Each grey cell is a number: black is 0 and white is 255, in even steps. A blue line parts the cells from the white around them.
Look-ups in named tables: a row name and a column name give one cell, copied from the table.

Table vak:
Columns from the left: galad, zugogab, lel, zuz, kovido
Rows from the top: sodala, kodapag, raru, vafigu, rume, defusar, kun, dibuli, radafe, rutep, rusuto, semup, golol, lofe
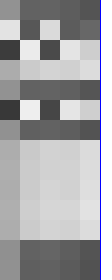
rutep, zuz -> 209
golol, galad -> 144
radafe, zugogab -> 203
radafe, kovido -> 220
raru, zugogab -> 235
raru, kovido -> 206
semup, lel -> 211
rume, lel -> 99
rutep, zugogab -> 203
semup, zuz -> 209
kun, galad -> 145

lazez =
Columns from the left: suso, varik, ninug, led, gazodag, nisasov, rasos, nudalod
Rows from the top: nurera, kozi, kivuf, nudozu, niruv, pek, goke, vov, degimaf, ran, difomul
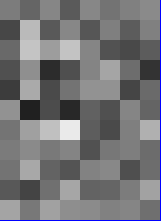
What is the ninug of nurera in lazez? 134
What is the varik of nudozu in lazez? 143
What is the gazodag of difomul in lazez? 139
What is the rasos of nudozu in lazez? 109
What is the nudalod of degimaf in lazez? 109
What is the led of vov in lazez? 132
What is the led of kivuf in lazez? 195
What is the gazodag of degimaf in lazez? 130
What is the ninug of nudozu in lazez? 44

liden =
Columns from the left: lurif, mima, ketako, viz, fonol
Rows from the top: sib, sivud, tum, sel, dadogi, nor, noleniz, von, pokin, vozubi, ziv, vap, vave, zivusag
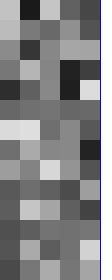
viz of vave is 114
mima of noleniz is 222
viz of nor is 103
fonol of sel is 63
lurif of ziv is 93
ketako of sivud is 105
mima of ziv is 197
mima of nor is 112
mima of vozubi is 110
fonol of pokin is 83
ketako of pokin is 215
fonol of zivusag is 165
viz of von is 136
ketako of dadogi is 136
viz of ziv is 95
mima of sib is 26
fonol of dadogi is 220

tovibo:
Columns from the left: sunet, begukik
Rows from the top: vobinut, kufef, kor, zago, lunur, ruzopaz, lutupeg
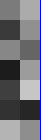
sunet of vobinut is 123
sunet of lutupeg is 180
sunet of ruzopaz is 50
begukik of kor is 101
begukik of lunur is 198
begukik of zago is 156
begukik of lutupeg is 142
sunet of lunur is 63
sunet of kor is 135
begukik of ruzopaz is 38
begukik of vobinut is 171

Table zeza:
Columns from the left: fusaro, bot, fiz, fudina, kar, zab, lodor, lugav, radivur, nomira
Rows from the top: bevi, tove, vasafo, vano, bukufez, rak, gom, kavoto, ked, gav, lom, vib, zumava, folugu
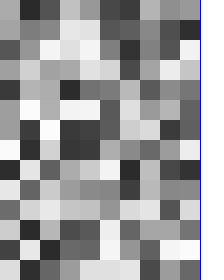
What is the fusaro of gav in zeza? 231
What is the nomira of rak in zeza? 98
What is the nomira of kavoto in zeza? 237
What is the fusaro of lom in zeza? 108
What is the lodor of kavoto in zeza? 138
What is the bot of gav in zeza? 100
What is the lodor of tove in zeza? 94
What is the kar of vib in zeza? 89
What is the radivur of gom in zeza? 59
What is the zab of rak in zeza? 89
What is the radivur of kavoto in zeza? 156
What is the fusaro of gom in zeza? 157
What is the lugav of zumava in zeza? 96
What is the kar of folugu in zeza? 224
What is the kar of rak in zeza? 244
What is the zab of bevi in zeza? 72
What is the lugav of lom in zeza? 228
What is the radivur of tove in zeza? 79
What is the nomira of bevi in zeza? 153
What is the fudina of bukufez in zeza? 44
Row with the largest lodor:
folugu

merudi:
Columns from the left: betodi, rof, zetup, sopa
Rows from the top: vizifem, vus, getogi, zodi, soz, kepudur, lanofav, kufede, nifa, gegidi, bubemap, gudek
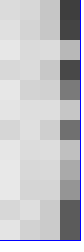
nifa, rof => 216
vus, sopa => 68
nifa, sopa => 170
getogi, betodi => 231
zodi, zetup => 200
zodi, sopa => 72
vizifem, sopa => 62
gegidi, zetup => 213
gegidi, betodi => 232
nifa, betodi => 232
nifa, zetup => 217
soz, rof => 211
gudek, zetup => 203
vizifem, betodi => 219
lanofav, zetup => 207
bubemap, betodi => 215
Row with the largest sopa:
kepudur

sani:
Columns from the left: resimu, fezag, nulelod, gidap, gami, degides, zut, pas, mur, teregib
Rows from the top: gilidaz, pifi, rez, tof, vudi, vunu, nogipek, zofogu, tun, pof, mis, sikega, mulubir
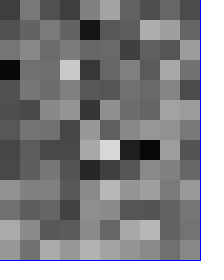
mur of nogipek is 145
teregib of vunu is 155
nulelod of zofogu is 72
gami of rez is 103
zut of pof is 149
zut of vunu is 109
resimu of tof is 8
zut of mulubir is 149
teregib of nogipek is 120
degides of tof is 103
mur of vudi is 133
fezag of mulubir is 114
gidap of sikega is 91
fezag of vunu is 74
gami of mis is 142
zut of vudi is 113
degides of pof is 183
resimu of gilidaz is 62
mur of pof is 122
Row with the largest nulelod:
mulubir

